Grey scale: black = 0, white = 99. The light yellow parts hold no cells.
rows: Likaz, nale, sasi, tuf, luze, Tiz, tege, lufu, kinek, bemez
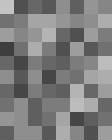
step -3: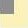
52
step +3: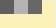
40 73 43
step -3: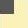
31
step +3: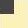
30
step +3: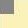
55
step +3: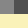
55 34

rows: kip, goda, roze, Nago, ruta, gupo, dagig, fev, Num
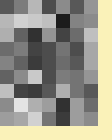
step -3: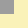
58
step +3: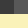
26 37
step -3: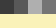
20 31 65 42
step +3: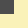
33
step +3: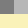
51 74
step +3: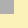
71
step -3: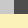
75 27

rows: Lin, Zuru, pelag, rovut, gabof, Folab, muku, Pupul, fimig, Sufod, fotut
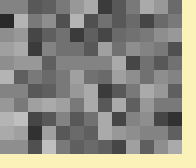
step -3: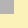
67
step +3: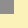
58
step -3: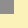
52
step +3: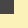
30
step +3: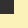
22
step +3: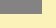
54 54 54

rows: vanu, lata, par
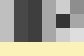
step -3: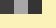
21 62 17
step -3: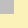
71

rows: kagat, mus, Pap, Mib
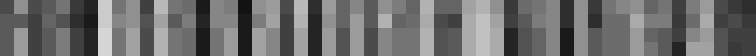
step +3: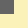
42
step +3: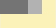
48 48 72
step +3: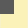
38
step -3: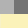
66 42
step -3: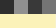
15 53 19 42
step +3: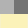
72 48
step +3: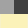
66 28

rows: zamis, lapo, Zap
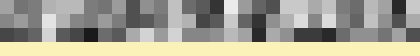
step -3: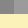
49 57
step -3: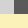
79 32
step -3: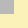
69
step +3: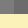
51 45
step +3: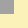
66

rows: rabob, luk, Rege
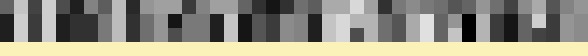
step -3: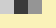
77 20 55
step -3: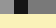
55 5 44 44
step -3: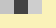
73 23 77
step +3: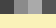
29 57 69 36
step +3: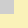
83

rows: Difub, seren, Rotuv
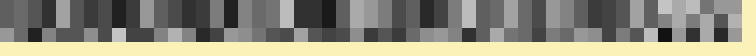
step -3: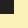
10
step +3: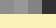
58 62 54 22

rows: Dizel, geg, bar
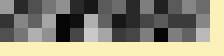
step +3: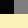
5 52
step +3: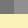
49 59
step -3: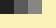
10 32 49
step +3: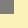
52
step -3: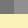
43 53

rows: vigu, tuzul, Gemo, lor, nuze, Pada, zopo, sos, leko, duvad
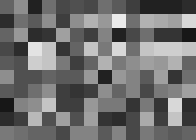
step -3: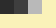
14 21 69
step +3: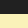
16 16
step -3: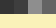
17 21 52 36
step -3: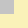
73
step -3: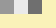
56 88 40
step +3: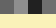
42 58 16 46

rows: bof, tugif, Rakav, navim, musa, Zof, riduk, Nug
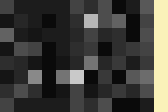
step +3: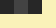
18 29 18
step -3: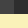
23 15

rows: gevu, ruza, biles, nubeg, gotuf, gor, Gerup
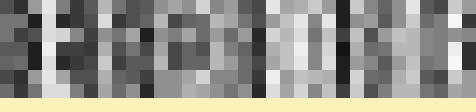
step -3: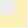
89
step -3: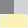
49 79
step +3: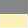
55 55

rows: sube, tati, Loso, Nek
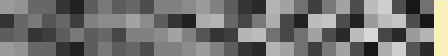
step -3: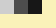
77 27 6
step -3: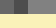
37 27 47 47
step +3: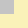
79
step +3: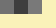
47 27 50

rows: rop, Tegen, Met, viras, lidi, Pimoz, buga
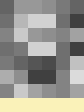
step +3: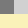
50 84
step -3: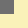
40
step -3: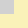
78
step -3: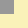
56
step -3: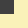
22
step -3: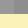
56 52

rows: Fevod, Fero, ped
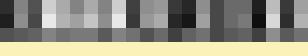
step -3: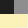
9 52
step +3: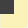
28
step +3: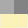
69 54
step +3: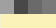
65 31 44 50

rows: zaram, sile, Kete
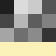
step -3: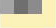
61 40 51
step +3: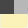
30 74

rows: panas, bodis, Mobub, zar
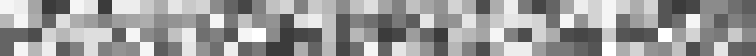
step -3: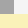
61 92
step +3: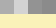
70 85 60 57

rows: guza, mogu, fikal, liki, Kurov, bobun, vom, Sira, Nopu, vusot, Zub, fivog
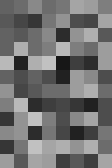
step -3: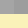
61 58
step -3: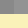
50 54
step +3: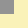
60
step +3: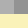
71 60
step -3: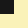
6
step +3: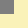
52

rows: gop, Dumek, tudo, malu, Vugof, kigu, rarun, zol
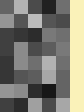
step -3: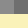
51 40
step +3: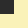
20
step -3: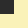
14
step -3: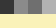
18 51 40 66

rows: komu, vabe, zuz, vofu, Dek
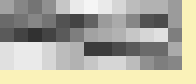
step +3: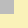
76
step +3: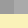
63 69

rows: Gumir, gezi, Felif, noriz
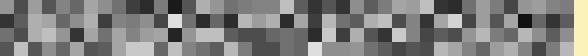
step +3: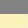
54 54
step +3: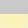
81 81
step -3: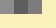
52 33 45
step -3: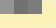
55 41 45
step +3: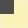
33
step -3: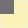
41
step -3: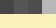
24 30 27 68

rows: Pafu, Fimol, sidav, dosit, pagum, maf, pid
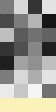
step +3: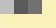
77 38 47
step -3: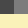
25 45

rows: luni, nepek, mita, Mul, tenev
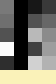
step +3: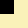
3
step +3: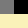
50 3

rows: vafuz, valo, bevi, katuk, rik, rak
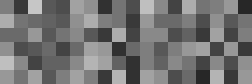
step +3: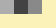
70 29 56
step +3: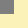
52
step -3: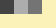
23 64 42
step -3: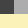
23 64
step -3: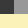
19 56
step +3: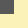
37

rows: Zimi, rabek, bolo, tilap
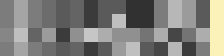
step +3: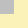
77
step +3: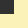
22
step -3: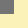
42
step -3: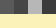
32 24 68 20
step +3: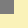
51

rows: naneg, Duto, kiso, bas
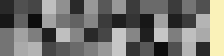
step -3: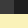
20 9
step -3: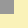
56
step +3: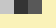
80 23 37
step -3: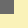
38
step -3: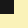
6
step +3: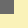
44
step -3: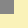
49

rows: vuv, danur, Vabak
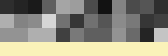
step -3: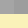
61 58
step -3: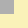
65
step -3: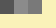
30 51 44
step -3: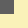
34

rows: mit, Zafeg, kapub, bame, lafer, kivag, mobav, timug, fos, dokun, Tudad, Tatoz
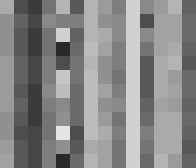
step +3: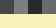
30 52 19 44
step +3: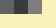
41 26 52
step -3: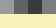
57 35 20 46

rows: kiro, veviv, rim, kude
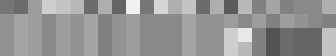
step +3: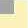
67
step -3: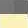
43 39
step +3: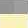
60 64
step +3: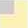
83
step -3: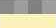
50 58 47 58
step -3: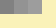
47 54 58
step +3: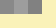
56 64 53

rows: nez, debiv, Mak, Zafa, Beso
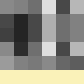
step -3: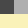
25 65
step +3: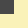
31
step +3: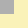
71
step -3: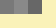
44 50 37
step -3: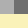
65 40
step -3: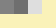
47 40 83

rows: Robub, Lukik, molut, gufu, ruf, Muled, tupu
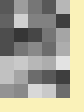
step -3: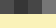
27 18 24 43
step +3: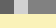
41 84 53 53

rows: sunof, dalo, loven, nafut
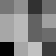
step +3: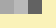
68 75 41
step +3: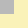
75

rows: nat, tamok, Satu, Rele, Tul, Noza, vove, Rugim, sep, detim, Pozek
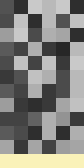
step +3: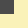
32
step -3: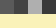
32 23 65 19
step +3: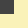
29
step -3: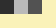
15 69 29
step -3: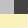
72 23
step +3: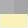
71 67
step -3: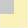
75

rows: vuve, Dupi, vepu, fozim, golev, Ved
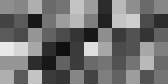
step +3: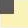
38
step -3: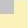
73
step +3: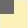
44
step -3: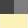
23 46
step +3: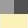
64 35

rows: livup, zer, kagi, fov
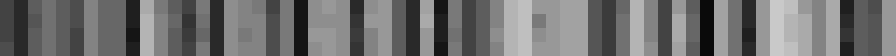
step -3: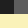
9 33
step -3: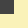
23
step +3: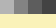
73 54 39 29

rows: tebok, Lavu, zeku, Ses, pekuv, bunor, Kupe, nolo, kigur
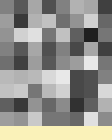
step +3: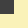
28
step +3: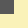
37
